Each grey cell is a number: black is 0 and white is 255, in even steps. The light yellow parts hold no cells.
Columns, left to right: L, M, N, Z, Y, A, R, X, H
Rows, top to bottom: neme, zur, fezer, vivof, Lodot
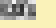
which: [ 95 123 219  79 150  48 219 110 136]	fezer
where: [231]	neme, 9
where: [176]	zur, 7

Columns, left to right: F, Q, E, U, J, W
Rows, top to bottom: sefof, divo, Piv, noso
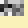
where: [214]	noso, 1
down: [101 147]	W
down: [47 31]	F
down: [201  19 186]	E
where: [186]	Piv, 3
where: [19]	divo, 3
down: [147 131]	W

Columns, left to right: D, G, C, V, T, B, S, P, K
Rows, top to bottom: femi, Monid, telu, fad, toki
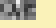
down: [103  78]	K
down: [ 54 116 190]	V
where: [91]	femi, 7
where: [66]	Monid, 7
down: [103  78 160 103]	K

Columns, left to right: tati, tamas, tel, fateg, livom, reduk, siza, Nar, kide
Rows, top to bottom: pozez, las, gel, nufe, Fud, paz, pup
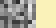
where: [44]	pozez, 5
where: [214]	paz, 9
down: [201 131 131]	tel
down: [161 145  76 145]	tati

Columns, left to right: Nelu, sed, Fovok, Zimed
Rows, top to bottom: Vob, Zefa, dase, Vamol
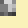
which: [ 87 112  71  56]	Vamol
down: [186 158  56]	Zimed
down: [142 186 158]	Zimed
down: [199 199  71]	Fovok

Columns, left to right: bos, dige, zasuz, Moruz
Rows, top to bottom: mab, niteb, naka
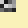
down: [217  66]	dige
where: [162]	niteb, 4
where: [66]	naka, 2
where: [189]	niteb, 3
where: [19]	mab, 2

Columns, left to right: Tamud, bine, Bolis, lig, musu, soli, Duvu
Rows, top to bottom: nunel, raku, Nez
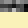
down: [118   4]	Duvu
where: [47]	raku, 3
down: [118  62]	Tamud
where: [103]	Nez, 5
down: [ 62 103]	musu

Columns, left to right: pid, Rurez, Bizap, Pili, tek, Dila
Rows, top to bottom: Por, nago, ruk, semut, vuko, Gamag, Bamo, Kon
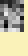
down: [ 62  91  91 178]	Pili
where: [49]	Por, 2
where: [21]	vuko, 6

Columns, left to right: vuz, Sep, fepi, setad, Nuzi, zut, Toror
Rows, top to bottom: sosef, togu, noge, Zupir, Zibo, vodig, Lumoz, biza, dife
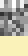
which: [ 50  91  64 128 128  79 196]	Zupir
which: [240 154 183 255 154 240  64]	togu
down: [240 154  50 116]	vuz
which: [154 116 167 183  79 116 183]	Lumoz
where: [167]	Lumoz, 3
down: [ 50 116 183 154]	vuz
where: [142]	noge, 6

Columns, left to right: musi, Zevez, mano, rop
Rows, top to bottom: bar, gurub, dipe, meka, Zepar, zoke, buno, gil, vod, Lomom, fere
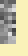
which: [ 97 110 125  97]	meka
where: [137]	gil, 1
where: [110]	meka, 2
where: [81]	Zepar, 1
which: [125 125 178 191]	Lomom
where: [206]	buno, 4

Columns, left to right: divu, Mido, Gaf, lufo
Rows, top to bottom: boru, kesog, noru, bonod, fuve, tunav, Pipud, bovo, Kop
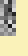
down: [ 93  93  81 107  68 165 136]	Mido
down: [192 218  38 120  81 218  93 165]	lufo

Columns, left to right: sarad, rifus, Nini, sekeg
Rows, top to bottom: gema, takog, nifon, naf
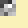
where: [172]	nifon, 4
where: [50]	gema, 3
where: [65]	takog, 1
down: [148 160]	sarad
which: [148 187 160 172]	nifon

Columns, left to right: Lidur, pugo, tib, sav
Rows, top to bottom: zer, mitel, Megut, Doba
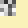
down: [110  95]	tib
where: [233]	mitel, 2
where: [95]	Doba, 3

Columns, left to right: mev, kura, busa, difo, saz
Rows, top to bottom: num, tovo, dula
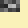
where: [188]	tovo, 4
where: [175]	tovo, 3
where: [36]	tovo, 2
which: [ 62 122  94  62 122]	num
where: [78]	dula, 4

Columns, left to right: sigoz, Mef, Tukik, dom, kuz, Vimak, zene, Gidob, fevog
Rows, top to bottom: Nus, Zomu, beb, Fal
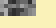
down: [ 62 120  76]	Tukik
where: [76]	beb, 3
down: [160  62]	Vimak
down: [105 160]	Vimak
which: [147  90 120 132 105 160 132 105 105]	Zomu

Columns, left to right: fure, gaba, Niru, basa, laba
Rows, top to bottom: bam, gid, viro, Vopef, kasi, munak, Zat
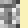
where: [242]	viro, 4
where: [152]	viro, 5
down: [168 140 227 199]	fure
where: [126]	munak, 2
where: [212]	gid, 5
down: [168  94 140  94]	Niru

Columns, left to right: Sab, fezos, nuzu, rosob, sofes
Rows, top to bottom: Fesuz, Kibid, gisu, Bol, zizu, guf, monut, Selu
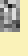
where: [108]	Kibid, 4
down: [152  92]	nuzu

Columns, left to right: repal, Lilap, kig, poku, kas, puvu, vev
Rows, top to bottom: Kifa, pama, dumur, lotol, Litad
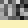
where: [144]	dumur, 1
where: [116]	pama, 4
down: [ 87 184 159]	puvu
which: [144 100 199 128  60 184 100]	dumur
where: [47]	Kifa, 6
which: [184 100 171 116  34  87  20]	pama

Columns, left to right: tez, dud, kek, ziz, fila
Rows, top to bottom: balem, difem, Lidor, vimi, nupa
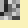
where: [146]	balem, 4
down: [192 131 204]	ziz
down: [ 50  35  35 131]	dud
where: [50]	balem, 2
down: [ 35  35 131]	dud
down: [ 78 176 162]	fila

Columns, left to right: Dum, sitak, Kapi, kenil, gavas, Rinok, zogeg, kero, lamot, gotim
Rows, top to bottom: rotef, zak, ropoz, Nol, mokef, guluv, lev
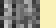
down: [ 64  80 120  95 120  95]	lamot
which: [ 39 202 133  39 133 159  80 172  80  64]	lev
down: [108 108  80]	Rinok
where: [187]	guluv, 2
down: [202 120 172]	sitak
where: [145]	ropoz, 7
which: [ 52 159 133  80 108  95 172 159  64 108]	rotef

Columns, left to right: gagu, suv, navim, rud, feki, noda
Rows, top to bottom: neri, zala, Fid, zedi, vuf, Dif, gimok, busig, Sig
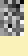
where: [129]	Fid, 4
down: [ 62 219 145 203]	suv
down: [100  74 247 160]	noda
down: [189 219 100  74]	noda
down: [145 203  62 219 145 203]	suv
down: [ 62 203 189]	rud

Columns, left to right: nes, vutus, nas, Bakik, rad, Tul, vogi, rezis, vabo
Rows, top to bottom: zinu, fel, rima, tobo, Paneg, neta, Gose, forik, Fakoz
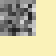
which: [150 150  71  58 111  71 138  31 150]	tobo
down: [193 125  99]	nes
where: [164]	fel, 6

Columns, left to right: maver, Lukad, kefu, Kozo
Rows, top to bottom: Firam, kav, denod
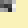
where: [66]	kav, 3
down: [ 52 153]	Lukad

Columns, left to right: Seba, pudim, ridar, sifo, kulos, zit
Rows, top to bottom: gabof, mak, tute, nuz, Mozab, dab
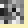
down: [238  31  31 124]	Seba
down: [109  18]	sifo
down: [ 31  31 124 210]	Seba
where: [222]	Mozab, 5
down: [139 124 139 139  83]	zit
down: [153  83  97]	ridar
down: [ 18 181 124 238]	sifo

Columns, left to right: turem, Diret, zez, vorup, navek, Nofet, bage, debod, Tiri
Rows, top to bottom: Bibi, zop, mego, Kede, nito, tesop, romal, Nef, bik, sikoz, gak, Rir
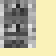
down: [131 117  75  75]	bage
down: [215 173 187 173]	debod
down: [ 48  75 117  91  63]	navek

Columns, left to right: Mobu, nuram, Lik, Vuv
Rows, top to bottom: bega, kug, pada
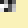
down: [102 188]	Vuv
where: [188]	kug, 4
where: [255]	kug, 1
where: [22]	bega, 3
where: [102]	bega, 4

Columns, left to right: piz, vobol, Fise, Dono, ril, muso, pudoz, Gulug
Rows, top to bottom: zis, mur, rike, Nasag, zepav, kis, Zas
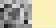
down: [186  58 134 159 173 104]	vobol
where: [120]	kis, 3
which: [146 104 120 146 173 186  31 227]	kis
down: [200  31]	piz

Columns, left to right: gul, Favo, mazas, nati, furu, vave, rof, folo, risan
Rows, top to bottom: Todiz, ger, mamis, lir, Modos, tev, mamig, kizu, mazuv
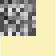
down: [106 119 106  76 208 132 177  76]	risan
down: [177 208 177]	rof
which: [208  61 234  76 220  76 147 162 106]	mamis
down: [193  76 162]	nati
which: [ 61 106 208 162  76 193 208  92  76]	lir
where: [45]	Todiz, 3
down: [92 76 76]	gul

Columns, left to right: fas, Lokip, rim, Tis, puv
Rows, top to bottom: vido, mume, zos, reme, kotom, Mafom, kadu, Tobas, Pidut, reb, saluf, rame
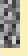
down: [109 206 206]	Tis
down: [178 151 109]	puv
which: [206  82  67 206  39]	saluf
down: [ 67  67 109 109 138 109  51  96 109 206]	Tis
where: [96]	Tobas, 4
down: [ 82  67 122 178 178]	puv

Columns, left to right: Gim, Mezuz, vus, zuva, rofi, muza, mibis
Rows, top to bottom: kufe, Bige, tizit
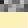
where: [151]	Bige, 5
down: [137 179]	vus
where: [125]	tizit, 5
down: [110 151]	rofi

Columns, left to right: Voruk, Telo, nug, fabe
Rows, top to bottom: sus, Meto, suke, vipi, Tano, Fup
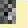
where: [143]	Fup, 4
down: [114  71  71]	Voruk
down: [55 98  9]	Telo

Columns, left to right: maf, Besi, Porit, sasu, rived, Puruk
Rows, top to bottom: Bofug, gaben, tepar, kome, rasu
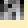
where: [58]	kome, 4
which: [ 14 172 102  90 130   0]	Bofug
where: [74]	tepar, 6
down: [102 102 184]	Besi
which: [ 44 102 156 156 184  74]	tepar
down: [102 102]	Besi
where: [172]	Bofug, 2

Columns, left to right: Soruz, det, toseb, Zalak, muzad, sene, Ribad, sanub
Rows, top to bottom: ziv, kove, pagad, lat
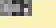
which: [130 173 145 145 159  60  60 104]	kove
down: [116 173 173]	det
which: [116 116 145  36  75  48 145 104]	lat
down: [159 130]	Soruz
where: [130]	kove, 1
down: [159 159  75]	muzad

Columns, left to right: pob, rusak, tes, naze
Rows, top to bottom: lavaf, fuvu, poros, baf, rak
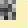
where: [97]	rak, 4
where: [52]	poros, 2
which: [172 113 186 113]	lavaf
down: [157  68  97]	naze
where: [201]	fuvu, 4

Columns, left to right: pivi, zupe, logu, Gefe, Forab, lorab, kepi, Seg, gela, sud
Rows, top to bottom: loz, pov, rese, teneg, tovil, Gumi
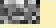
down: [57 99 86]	pivi
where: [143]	pov, 2
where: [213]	loz, 2

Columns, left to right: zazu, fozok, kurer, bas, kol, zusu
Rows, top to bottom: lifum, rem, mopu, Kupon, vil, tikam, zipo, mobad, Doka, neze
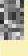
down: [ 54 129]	bas
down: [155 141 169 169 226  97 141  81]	fozok

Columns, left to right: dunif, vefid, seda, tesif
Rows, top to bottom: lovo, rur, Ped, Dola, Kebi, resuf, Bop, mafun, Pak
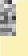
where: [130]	lovo, 2
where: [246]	lovo, 4

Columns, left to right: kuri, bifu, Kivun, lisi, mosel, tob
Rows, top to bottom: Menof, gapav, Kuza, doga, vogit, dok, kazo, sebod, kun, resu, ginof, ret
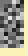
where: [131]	Kuza, 1
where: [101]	ginof, 1

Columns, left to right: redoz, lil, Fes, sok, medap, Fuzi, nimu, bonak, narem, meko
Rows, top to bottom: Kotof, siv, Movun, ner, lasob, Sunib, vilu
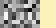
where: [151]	ner, 5
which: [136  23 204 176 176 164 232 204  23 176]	siv
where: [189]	Movun, 4
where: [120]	vilu, 3

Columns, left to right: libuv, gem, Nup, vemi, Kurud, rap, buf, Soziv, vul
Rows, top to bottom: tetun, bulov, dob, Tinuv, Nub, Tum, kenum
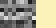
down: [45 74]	Kurud
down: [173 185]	Kurud
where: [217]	Nub, 2
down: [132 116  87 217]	gem
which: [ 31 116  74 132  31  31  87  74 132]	dob
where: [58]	Tum, 1
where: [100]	Tum, 4

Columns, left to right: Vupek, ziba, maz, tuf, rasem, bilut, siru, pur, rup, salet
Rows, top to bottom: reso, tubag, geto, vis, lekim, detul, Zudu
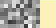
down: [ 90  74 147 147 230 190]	pur
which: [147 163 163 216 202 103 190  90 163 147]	reso
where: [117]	detul, 5
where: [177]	tubag, 1
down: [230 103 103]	ziba
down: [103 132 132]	ziba
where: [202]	reso, 5

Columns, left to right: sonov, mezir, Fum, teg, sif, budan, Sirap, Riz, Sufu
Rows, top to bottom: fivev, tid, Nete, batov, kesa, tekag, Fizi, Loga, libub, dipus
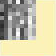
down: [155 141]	Sirap
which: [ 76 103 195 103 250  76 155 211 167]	libub
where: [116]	kesa, 5
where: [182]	fivev, 3
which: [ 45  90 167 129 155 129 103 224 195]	Fizi
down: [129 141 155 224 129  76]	budan
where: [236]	kesa, 8

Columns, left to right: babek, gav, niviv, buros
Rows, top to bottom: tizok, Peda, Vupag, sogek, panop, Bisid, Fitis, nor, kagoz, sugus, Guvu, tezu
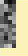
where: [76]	kagoz, 2
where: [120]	tezu, 1
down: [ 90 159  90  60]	buros
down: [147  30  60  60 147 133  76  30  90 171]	gav
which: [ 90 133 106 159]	nor

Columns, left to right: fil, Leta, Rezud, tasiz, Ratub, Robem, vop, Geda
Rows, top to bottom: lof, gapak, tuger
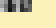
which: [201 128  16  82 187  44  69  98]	tuger
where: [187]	tuger, 5
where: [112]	gapak, 2
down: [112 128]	Leta
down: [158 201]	fil
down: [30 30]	Rezud

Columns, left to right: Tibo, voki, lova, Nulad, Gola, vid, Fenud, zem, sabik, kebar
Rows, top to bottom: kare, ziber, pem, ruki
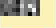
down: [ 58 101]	Nulad
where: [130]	kare, 9
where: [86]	pem, 1

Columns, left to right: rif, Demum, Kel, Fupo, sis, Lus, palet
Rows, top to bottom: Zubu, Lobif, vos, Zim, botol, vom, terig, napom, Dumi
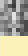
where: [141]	napom, 1
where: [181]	botol, 2
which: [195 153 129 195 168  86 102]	Dumi
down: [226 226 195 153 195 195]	Fupo
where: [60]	Lobif, 4

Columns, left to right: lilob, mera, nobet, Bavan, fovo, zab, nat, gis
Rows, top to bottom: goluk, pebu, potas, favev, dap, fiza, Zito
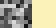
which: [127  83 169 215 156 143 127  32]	fiza
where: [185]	favev, 6
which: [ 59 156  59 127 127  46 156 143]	goluk
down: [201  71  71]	mera
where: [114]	pebu, 6

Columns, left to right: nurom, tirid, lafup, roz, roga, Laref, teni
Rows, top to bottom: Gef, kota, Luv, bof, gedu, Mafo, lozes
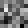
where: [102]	Gef, 5
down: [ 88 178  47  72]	lafup

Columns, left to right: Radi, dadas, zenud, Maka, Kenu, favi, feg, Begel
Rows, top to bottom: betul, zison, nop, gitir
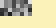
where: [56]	nop, 1
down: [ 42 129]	Begel

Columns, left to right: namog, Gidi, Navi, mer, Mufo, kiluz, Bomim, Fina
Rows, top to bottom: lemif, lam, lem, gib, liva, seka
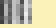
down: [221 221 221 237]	Bomim
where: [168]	lemif, 8
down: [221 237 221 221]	Bomim

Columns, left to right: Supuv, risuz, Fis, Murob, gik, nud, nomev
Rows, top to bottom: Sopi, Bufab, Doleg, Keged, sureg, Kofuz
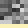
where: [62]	Doleg, 5
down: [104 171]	gik

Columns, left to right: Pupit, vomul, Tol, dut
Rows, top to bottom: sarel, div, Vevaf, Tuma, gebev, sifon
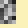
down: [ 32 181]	dut
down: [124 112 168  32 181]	dut
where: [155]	Tuma, 2
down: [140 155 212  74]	vomul
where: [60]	Vevaf, 1

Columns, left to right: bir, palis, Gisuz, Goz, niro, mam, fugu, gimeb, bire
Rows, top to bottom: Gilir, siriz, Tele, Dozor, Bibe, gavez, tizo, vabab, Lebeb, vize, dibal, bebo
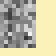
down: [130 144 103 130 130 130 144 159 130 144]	Goz
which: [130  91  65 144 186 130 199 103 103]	Dozor
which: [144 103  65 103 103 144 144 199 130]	Bibe
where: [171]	dibal, 9
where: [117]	dibal, 5

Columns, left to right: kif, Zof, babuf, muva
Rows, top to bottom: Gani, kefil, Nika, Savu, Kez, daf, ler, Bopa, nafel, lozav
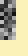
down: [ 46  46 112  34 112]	Zof
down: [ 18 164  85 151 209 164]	muva
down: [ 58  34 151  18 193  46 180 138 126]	kif
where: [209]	Bopa, 4

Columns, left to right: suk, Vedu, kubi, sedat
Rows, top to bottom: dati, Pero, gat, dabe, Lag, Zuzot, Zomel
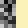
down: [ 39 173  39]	Vedu
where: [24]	gat, 3
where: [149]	Pero, 4
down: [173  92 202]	suk
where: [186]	dabe, 4
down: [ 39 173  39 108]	Vedu

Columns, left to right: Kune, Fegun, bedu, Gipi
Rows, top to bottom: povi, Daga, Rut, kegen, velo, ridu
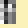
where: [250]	ridu, 1
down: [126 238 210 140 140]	bedu
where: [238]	Daga, 3
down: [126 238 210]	bedu
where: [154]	Rut, 4
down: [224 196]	Kune
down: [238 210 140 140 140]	bedu

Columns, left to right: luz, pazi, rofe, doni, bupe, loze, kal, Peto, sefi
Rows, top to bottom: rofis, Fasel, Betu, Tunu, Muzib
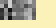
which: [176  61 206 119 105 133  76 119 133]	Fasel
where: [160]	Muzib, 2

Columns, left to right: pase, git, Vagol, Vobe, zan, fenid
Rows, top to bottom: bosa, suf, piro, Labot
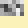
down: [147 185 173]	Vobe
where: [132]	Labot, 4
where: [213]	bosa, 3
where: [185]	suf, 4

